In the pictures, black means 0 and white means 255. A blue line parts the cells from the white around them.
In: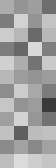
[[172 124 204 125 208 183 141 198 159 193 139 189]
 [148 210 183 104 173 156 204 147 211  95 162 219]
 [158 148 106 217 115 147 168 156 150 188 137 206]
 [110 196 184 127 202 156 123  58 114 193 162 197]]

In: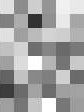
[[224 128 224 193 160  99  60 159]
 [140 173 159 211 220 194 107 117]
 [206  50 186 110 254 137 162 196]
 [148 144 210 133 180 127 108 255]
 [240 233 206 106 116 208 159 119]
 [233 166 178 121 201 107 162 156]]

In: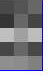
[[ 73  53 191  70 143]
 [ 84 103 160 103 140]
 [103  68 189  72 128]]

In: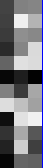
[[ 67  64  59  42 100   7 128 221  14  51  34   6]
 [129 240 143 133 224  30  58 192 225 169 205 101]
 [133 180 136 218 219   2 167 161 241  87  63  97]]

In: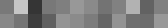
[[121 136]
 [198 117]
 [ 53  61]
 [120  96]
 [127 148]
 [152 139]
 [138 124]
 [115 101]
 [129 147]
 [178 111]
 [ 98 108]
 [128 152]]

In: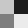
[[200 126]
 [ 29 235]]
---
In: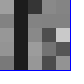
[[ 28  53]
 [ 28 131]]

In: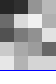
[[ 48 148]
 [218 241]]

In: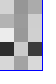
[[150 171]
 [155 207]]

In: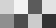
[[243  91]
 [ 77 204]]

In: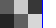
[[202  55]
 [ 96 215]]

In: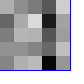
[[142 122]
 [170 218]]

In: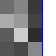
[[133  57]
 [153  67]]

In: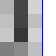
[[ 69 211]
 [ 67 191]]
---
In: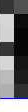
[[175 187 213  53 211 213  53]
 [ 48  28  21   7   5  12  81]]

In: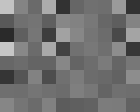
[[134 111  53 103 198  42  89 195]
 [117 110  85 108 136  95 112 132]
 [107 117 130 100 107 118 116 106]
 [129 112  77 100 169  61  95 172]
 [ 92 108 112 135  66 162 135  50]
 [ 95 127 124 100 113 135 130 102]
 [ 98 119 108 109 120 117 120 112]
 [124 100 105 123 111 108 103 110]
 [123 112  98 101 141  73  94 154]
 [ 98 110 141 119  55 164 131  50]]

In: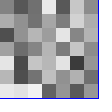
[[233 183 229 161  79 173 131]
 [226  78  74 109 146 145  87]
 [242 115 197 133 182 114 112]
 [ 98 191 183 181 157 166 233]
 [149 145 227 123 229 125  88]
 [ 89 177  59 197 134 210 199]
 [151 111 150 140 179 173 140]]

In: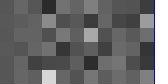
[[ 86  86  89  87  88  86]
 [102 101  85  99  92 102]
 [ 95  65 101  99  98  86]
 [215  73 113  80 139  43]
 [102  74  54 120  79 114]
 [ 83  94  82  95  88 100]
 [118  45  95 168  60 127]
 [ 93 110  64  81 102  98]
 [108 117 106 103  70  85]
 [ 97  77  99  89  64  83]
 [128  57  53 110 156  61]]

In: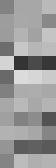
[[132 149 178 160 168 128 105 212 109 156 157 130]
 [188  92 175 129 185 172 219  52 199 179 168 167]
 [175  96 167 140 168 173 214  74 182 162 167 167]
 [179  90 133  82 180 168 202  55 188 196 136 185]]

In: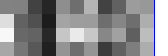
[[167 248 222 130]
 [118 104  98 129]
 [ 88  99  80  66]
 [ 32  40  28  38]
 [148 198 164 142]
 [110 234 157 110]
 [149 199 156 180]
 [ 59 135 110  66]
 [ 97 161 134  97]
 [126  95 110 156]
 [173 189 174 152]]
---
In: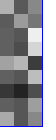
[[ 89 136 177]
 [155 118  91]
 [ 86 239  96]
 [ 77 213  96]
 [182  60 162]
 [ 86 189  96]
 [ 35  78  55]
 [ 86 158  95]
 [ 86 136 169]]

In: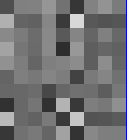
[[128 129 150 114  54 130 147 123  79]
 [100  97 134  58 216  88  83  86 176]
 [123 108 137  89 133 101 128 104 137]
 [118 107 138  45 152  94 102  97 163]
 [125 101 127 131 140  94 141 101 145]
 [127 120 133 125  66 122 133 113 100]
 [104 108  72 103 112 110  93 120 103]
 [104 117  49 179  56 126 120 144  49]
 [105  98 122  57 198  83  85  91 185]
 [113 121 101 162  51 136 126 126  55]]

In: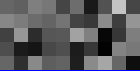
[[ 96 127 119  69 109  25  82 196  70 102]
 [124 108 100 116  67  57 139  62 149 135]
 [150  44  86  88 162 128   7  55 126  65]
 [ 27  21  72  79  28  56   2 131 120  78]
 [ 47 137  94  99  30 138 166 102  14 102]]

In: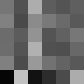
[[ 81 173  93  84  95 118]
 [ 74 139 121 106  89 129]
 [ 92 147  84  97 119 108]
 [ 84 177  81  79 104 109]
 [ 76 153 114  99  88 128]
 [193  18  44  75 172   6]]

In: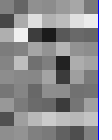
[[101 144 140 154 167 121 129]
 [171 223 177 188 224 236  71]
 [240  61  27  88 105 101 175]
 [130 165 147 181 146 141 124]
 [190 112 127  34 173 163 132]
 [136 135 164  59 159 123 141]
 [133 104 142 141 113 115 118]
 [123 107 103  59 117 160 152]
 [159 185 203 190 184 195  80]
 [147 128 122  97  78 128 142]]

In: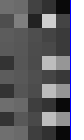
[[107  66  49   9 111]
 [127  34 206  68  78]
 [ 88  78  68  58  92]
 [ 87  76  73  58  90]
 [ 86  75 189 150  51]
 [ 88  79  69  56  92]
 [ 85  76 188 149  51]
 [105  62  51   9 110]
 [ 88  73 190 148  51]
 [106  62  49   8 111]]

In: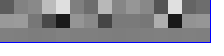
[[130 137 188 223 127 109 184 134 150 136  84 224 100 109  92]
 [155 119  73  26 149 137  69 122 122 119 174  25 147 150 153]
 [127 125 126 129 127 127 126 125 126 127 128 127 128 127 128]]

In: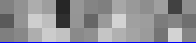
[[146 173 158  38 150 132 127 167 153 142 159  65 142 129]
 [148 206 190  47 149 102 154 211 160 157 124 133 111  90]
 [136 174 204 194 138 144 197 177 164 155 116 211 133 127]]

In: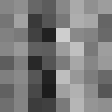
[[143 103  92 136 170 144 157 134]
 [162  57  85 121 174 167 101 117]
 [122  65  33 206 137 131 105 129]
 [153  96  94 157 192 121 158 135]
 [127  40  84 123 167 134 154  93]
 [138  86  35 190 152 125 105 127]
 [131  72  28 160 177 141  86  97]
 [132  60  64 122 182 149 143 111]]
